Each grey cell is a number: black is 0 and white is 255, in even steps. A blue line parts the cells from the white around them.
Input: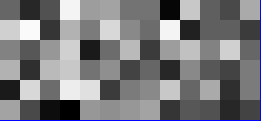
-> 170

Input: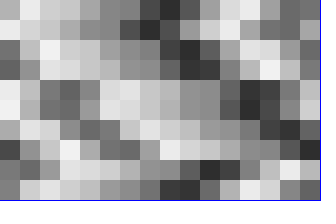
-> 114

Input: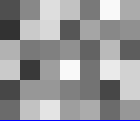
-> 171

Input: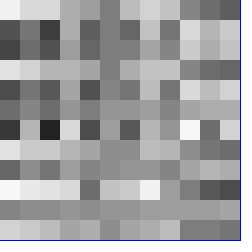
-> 94

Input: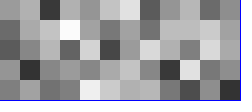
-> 142

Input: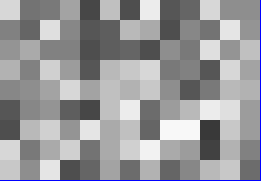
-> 142

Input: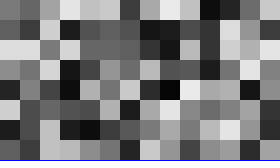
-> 201

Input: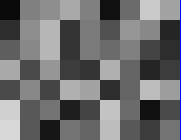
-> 163
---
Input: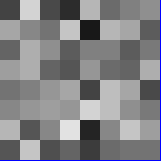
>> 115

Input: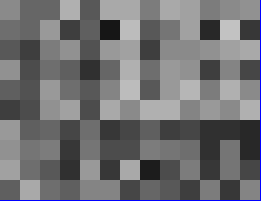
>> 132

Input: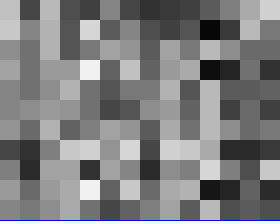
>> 78

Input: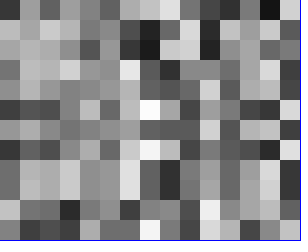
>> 194

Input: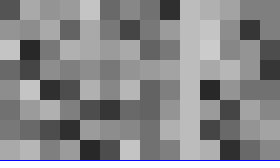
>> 135
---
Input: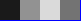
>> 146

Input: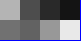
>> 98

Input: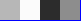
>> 251

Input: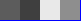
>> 63

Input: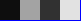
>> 163

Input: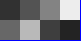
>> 185
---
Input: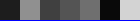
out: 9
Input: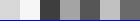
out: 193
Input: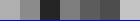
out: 77
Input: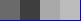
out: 169
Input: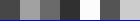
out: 84
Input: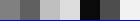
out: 77
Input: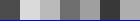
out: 56
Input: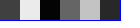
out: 195
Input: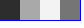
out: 243
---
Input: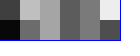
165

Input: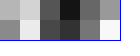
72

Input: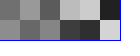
133

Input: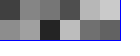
36

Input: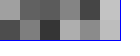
53

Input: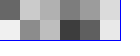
190

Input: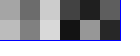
217

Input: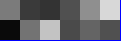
195

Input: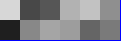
165

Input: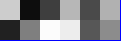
252
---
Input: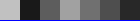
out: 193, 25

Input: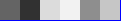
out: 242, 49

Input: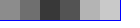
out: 201, 56

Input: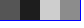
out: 206, 29

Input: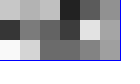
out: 249, 34

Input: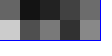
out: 204, 19

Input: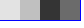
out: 227, 52

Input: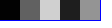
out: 208, 2

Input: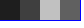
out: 193, 30
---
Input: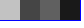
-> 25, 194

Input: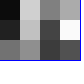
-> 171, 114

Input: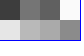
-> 250, 230

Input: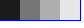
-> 231, 28

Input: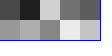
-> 92, 153

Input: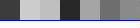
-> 138, 60

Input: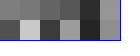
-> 150, 81

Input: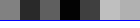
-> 177, 129

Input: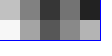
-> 34, 247

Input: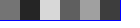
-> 61, 116
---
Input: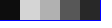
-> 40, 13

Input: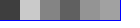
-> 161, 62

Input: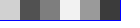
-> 59, 209

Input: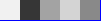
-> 137, 241

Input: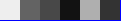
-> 51, 238

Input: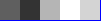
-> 212, 95

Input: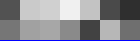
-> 47, 118

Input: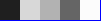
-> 252, 31
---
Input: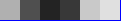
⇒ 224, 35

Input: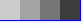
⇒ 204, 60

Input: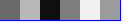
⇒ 241, 15

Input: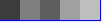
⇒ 190, 60

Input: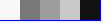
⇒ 248, 18

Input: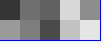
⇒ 229, 53
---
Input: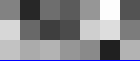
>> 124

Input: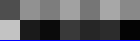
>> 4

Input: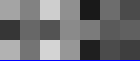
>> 96

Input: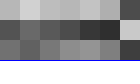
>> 201

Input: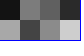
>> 206

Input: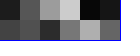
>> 101

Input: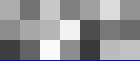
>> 107

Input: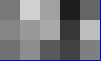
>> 189
